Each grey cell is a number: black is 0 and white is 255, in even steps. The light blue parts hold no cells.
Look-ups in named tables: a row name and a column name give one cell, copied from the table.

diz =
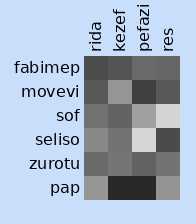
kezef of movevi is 149
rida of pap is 150
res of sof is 212
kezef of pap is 41
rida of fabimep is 76
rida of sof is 114
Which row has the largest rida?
pap

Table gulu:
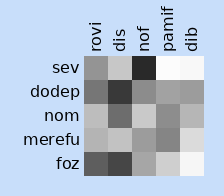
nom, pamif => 141
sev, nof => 41
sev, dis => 199
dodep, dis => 57
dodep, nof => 140
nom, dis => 109
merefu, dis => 194
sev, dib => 248
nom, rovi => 189
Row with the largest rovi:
nom

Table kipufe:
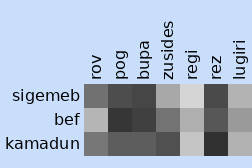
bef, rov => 181
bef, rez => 87
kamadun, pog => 93
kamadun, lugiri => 178
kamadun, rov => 119
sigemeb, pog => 77
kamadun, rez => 49
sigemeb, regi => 213
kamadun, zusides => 80
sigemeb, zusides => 168

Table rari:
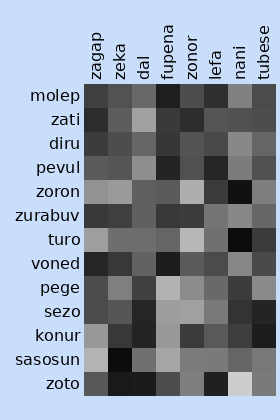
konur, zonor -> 59
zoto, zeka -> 25
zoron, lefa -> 59
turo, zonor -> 182
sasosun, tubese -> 120
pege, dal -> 65
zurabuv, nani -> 136
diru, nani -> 136
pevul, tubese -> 81
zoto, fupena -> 76
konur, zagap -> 152
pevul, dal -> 142
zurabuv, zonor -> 60
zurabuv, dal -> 96
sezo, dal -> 37

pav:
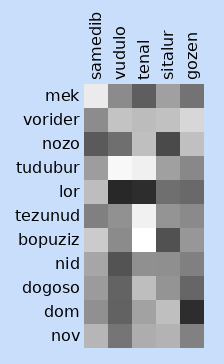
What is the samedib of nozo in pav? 90
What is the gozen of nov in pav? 129
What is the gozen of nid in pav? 128
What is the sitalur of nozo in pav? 74
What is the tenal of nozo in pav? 191
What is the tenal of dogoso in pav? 190
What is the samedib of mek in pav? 235
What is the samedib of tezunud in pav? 128
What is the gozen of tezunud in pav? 138
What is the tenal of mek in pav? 94
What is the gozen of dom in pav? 45
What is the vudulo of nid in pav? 83
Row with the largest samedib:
mek

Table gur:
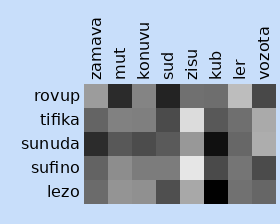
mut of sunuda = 88
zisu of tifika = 220
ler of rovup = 189
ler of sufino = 117
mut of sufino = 141
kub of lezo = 1
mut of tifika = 129
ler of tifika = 111
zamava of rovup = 156
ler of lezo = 113
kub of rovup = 110
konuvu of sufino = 124
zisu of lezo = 168
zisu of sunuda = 152
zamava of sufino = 99
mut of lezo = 148
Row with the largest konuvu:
lezo

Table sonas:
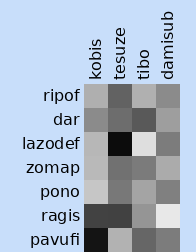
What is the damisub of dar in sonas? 158
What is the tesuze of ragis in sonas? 65
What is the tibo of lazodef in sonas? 222
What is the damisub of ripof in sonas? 139
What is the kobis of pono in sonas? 198
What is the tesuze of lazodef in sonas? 12
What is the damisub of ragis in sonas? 232
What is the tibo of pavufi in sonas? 102
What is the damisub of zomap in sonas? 171
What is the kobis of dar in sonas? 139
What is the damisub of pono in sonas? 128
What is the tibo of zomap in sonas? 123
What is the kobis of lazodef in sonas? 183
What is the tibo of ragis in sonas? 149
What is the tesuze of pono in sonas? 120
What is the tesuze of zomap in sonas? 113
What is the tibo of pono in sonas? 164
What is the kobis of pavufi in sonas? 20
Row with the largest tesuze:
pavufi

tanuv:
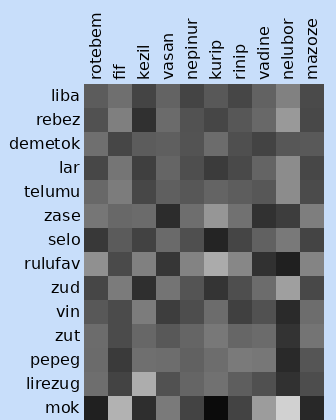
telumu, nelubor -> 140
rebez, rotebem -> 81
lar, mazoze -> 71
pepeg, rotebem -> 107
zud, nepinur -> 84
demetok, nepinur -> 83
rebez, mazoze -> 72

